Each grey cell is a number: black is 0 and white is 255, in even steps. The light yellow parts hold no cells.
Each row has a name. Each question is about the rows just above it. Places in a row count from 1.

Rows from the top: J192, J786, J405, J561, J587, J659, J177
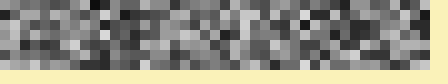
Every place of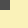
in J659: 1 6 19 27 31 42
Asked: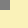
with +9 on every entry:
[135]
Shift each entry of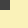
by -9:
[56]
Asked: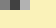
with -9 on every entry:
[117  56 169]
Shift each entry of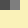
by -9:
[ 68 117]
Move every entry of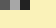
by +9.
[ 97 176  43]

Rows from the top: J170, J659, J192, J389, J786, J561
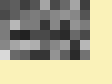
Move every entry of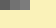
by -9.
[ 85 105 115]
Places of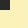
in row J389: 2 7
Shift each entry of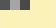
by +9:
[ 93 174  82]
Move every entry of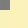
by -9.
[115]
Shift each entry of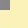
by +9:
[144]
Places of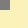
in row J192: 1 3 4 9
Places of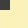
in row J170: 3 9

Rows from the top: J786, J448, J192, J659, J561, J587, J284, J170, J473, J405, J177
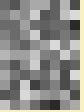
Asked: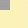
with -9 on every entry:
[151]
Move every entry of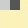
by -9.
[196  76]
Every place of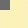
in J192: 1 2 4 6 7
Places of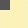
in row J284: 2 5 7
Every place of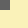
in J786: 6
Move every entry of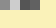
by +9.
[149 214  94 106]

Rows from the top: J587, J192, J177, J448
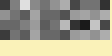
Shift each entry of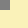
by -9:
[118]
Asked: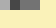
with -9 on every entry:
[164  62 106 106]
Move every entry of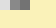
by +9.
[232 146 124]

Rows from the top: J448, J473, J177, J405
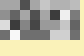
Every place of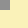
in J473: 1
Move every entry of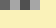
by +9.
[109 175  89 175]
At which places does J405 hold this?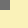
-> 1 3 4 5 8
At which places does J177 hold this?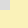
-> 1
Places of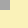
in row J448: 1 2 4

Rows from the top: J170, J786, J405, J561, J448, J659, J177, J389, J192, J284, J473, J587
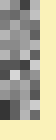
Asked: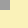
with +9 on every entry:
[167]
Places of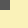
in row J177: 1 2
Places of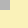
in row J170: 1 4
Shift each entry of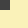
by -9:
[56]
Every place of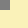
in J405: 1 3
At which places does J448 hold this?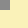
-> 1 2
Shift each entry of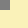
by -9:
[117]

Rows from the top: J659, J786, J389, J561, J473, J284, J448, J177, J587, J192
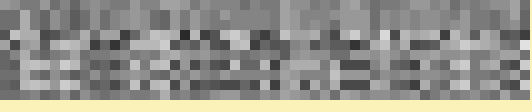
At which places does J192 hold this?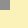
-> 7 9 22 27 31 38 39 41 45 48
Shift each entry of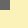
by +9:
[111]
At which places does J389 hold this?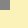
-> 12 21 24 25 26 27 31 33 40 42 45 51
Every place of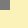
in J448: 9 15 21 33 44 48
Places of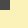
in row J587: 12 18 20 23 24 26 31 35 36 37 52
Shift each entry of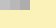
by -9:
[184 175 164]
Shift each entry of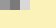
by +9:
[161 131 225]

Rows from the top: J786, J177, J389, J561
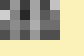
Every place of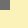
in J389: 1 3 5 6
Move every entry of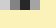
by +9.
[215 140  48 173]
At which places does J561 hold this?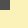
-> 1 3 5 6
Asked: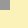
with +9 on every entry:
[161]

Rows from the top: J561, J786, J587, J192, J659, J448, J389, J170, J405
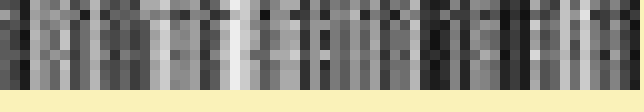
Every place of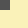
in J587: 2 15 41 63
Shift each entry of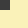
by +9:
[69]
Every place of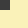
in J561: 14 21 39 52 56

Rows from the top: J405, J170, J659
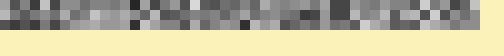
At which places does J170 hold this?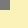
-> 2 4 21 29
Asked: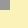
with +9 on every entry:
[161]
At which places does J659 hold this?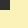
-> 14 25

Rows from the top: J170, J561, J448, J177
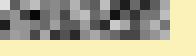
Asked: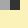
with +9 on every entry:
[176  60]
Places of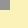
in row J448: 2 3
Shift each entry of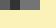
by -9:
[ 84  42 107 107]
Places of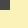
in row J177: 4 13 14

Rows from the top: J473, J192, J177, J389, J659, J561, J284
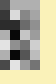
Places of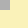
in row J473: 2 3 4
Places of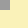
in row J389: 4
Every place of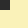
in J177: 1 2
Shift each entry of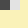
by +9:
[ 82 236]
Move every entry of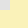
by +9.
[236]
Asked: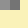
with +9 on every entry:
[153 125]

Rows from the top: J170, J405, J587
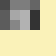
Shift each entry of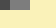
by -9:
[ 65 116 116]
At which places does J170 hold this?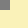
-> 2 3
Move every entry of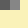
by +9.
[101 143]

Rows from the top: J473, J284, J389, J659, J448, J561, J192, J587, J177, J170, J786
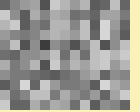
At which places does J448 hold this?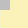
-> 2 10 13
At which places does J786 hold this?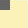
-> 2 3 13

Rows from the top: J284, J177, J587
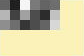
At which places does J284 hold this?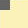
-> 1 5
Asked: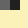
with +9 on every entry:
[109  41]
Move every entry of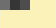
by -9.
[101  45  68]
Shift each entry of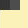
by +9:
[63 86]
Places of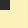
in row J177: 5
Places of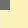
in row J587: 2

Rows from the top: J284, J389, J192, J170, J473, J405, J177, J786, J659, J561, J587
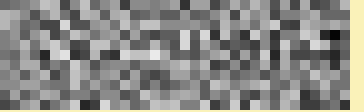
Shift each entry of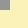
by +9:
[158]
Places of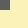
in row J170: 3 15 17 18 20
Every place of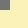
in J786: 7 10 20 22 25 28 31 35

